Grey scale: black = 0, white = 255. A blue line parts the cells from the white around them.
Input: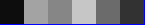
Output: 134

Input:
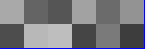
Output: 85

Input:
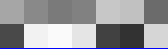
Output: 122

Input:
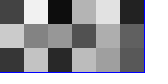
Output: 13

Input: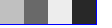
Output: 237

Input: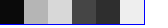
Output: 216

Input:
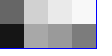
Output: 234
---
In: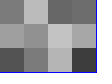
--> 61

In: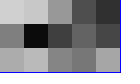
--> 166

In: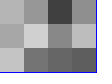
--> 94

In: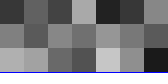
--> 26

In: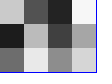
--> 214

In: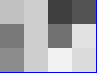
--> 219

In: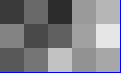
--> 167

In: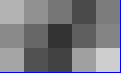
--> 206

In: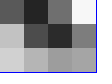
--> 165
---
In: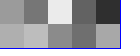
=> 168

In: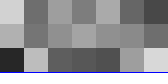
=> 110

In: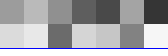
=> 246

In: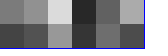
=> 76

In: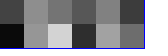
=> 109

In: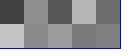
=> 129

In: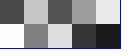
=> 25
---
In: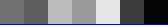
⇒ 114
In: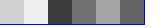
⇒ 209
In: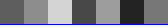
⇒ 94
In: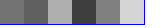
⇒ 115
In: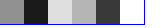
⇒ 145
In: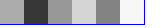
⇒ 172
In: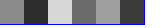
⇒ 139
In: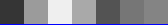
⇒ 53
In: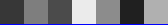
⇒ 55
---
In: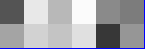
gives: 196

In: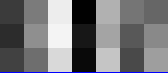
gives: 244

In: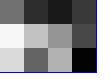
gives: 149

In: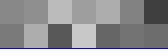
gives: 88

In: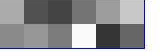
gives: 123

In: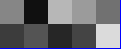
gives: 38

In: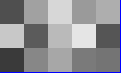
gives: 186

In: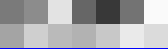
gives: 186

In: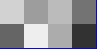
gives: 172
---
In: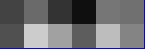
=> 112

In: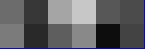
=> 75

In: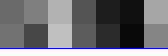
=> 165

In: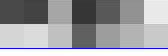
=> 233

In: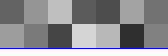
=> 114

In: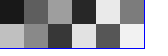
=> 124
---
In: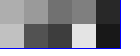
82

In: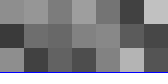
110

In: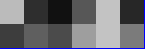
95

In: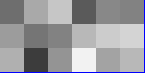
117

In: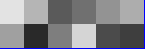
41

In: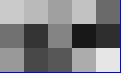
52

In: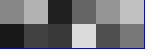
65

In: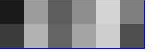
178
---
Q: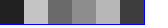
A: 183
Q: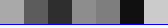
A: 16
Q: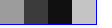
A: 16
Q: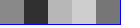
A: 206
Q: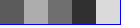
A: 48
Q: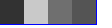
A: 111
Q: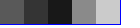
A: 138
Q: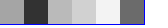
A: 243
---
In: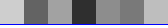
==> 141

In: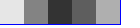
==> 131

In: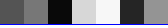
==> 119

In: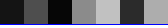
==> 78

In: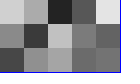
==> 123

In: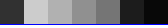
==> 117

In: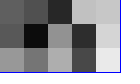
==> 117
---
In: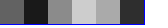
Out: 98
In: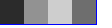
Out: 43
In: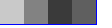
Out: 201
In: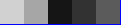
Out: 209
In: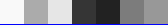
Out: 249
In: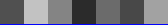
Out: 80
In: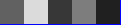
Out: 97
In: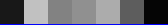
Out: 24
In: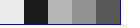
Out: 233
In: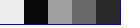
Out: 235
